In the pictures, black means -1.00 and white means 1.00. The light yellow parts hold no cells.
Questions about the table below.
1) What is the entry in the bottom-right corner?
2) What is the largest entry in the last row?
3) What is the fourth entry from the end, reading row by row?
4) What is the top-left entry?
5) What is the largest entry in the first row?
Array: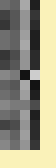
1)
-0.58
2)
0.16
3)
0.06
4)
-0.14
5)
0.32

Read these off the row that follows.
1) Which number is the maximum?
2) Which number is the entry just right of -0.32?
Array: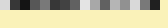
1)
0.79
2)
-0.05

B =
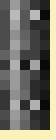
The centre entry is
-0.83
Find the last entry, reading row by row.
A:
-0.75
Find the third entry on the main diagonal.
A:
-0.32
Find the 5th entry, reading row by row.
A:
-0.75
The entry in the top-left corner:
-0.32
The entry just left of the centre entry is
0.38
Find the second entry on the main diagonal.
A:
0.46
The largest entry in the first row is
0.21
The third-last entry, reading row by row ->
-0.23
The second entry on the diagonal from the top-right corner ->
0.46
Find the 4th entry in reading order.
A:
-0.58
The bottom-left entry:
-0.50
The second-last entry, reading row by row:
-0.58

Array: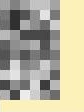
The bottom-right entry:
-0.15
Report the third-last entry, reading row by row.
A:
0.61
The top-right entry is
0.29
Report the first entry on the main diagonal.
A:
0.29
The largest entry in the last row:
0.85
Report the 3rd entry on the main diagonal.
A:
0.37
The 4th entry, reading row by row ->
0.53
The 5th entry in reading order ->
0.53

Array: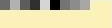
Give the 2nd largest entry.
0.39
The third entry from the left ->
-0.27

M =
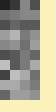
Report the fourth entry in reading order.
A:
-0.39
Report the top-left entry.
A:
-0.74
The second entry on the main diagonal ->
-0.04
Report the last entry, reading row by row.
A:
0.14
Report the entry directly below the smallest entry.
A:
-0.12
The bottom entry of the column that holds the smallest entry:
-0.20
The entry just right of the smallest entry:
-0.56
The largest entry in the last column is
0.33
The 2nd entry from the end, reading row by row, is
0.23
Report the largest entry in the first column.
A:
0.50
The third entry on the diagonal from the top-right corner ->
-0.20

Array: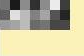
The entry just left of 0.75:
-0.25
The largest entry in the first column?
0.20
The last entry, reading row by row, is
-0.44
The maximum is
0.85
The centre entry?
0.01
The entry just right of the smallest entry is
0.10

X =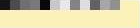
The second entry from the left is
-0.40
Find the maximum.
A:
0.82
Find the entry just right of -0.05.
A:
-0.94
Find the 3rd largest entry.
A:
0.57

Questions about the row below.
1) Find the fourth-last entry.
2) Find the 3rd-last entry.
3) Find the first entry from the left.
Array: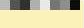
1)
0.82
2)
-0.08
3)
0.46

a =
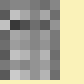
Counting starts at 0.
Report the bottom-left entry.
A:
-0.30
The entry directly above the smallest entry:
0.51
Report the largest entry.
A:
0.59
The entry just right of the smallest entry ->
-0.38
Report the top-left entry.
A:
-0.05
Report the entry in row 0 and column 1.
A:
0.05
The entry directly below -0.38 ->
0.23
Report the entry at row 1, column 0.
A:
-0.30
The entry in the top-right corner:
0.05
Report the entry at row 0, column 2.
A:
0.05
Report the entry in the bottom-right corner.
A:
-0.14
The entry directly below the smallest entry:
0.31
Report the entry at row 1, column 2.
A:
0.31
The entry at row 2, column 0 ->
0.51

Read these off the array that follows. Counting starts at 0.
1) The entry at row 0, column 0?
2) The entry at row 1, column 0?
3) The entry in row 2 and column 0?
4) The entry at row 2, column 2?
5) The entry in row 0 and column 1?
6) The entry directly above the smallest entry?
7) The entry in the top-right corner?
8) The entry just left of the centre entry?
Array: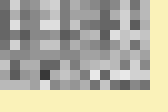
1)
-0.10
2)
-0.20
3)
-0.20
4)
0.07
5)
0.64
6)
-0.20
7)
0.45
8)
-0.02

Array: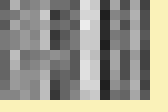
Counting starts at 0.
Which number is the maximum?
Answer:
0.85
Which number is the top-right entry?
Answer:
-0.48
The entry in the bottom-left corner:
0.04
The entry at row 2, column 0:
-0.30
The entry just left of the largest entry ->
-0.30
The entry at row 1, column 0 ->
-0.13
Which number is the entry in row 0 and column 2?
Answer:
-0.05
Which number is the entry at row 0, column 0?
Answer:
-0.30
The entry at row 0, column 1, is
0.39
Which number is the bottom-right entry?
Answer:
-0.30
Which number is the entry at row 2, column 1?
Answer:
0.30
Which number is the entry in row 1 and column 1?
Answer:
-0.05
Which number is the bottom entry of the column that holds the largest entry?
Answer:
0.48
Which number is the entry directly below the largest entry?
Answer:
0.58
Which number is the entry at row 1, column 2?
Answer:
0.21

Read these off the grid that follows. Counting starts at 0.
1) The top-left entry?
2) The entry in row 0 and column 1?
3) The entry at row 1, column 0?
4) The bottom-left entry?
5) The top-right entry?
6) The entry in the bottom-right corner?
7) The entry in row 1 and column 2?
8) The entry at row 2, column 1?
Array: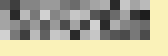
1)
-0.25
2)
-0.51
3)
0.29
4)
0.64
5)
0.46
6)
-0.41
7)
0.46
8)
0.12

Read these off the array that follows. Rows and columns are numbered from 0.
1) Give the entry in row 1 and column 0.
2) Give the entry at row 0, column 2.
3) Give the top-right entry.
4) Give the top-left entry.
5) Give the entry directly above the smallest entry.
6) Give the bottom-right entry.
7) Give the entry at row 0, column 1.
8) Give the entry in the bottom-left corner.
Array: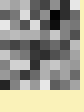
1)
-0.27
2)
0.47
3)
0.81
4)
0.47
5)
0.12
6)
0.28
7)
0.28
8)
-0.72

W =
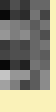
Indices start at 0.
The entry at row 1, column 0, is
-0.94
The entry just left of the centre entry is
-0.38
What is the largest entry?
0.54
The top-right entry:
-0.19
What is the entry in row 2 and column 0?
0.09
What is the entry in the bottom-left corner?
0.26
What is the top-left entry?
-0.66
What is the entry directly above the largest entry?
-0.94
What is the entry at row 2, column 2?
-0.09
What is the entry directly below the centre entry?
-0.38
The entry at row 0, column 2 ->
-0.56
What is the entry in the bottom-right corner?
0.09
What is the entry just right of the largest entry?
0.18

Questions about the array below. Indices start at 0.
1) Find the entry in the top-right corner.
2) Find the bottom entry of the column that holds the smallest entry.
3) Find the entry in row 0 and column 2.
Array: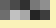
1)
0.12
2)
-0.72
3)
-0.62
